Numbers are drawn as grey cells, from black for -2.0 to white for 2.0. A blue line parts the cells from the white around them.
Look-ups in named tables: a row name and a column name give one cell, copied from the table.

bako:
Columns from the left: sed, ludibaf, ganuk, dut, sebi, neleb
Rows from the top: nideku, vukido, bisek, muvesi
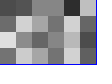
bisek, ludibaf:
0.2
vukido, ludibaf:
1.3
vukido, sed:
-0.3
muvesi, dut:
-0.2
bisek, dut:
0.1
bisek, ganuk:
-0.4
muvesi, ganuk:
0.6
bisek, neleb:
-0.8
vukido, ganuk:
0.6
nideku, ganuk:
0.1
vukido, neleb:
-0.4
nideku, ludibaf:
-0.7
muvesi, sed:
-0.2
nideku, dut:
0.1
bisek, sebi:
0.9
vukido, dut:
-0.2
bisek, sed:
1.5
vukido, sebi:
1.3

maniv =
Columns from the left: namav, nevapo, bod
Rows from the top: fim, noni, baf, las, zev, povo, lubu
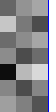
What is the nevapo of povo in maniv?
-0.8
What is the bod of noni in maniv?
-0.8
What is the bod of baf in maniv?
0.6
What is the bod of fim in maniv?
0.6
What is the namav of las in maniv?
0.2
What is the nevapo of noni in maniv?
-0.1
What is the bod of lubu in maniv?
-0.7
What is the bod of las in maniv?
-0.3
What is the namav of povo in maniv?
0.1
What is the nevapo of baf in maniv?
0.2
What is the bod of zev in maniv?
1.4
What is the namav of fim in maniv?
-0.4
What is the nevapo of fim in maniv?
0.3

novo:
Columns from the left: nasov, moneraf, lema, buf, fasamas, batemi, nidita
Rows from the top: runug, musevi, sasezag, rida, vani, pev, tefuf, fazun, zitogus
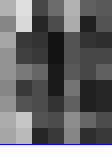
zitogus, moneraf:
0.9
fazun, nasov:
0.7
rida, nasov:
0.3
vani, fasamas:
-0.6
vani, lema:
-0.4
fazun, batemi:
-0.4

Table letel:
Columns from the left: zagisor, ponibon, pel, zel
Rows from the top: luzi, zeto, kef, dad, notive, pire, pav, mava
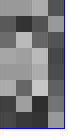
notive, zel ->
-0.8
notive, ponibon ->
0.4
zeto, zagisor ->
-0.6
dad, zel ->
-0.9
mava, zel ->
0.4
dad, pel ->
0.9
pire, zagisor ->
0.7
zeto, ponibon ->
-1.2
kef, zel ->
-0.7
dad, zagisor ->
0.6
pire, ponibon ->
-0.4
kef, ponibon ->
0.9
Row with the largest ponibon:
kef

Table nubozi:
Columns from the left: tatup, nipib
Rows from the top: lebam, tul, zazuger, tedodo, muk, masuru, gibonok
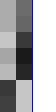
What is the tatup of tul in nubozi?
0.7
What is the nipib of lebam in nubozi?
-0.3
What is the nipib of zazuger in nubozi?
-1.1
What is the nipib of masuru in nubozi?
1.1
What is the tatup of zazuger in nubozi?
1.1
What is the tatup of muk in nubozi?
0.9
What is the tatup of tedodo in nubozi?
0.6
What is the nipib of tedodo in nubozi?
-1.6
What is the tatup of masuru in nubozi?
-1.1
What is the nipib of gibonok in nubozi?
1.1
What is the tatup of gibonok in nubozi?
-1.0
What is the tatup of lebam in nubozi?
0.7
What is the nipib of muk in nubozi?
-1.4
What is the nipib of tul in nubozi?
-0.4
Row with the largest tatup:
zazuger

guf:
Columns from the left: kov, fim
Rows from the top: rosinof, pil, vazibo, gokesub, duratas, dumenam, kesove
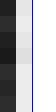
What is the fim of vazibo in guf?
1.6
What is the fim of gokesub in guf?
1.5
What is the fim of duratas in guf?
1.7
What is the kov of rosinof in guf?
-1.5
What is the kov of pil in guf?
-1.3
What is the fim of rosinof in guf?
1.6
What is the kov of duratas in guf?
-1.3
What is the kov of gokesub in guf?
-1.6
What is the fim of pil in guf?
1.7
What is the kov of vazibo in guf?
-1.5
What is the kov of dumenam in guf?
-1.4

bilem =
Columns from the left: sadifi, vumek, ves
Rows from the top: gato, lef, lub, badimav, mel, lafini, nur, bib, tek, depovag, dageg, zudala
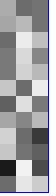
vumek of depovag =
-0.2
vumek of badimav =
1.4
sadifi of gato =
0.7
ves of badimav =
0.1
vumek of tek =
-0.3
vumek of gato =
-0.3
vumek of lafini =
-0.3
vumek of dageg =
1.8
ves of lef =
-0.2
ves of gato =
-0.2
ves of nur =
-0.1
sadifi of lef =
0.6

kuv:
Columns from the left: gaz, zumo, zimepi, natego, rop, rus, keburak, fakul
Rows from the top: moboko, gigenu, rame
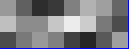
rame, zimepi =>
0.4
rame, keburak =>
-0.6
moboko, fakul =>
-0.4
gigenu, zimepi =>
0.2
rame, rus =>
-1.4
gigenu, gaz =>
1.0
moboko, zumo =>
-0.5
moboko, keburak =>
0.5
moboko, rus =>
0.8
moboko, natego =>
-1.1
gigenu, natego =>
1.1
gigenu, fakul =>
-0.8
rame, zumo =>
-0.1
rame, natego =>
0.0
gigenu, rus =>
1.2
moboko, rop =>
0.0
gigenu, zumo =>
0.2
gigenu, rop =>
1.7
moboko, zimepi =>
-1.3
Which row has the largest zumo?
gigenu

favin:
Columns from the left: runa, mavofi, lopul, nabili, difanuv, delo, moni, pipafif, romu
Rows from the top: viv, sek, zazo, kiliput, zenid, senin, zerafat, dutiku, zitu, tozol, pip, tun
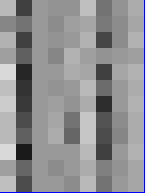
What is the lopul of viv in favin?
0.4
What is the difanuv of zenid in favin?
0.7
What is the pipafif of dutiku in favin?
0.2
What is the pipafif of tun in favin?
0.4
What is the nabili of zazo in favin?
0.3
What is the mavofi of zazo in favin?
-1.0
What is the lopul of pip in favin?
0.4
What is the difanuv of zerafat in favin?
0.3
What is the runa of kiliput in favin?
0.5
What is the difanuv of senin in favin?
0.4
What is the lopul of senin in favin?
0.4
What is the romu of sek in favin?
0.6
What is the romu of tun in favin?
0.6
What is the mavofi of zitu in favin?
-0.5
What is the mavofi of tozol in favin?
-1.6

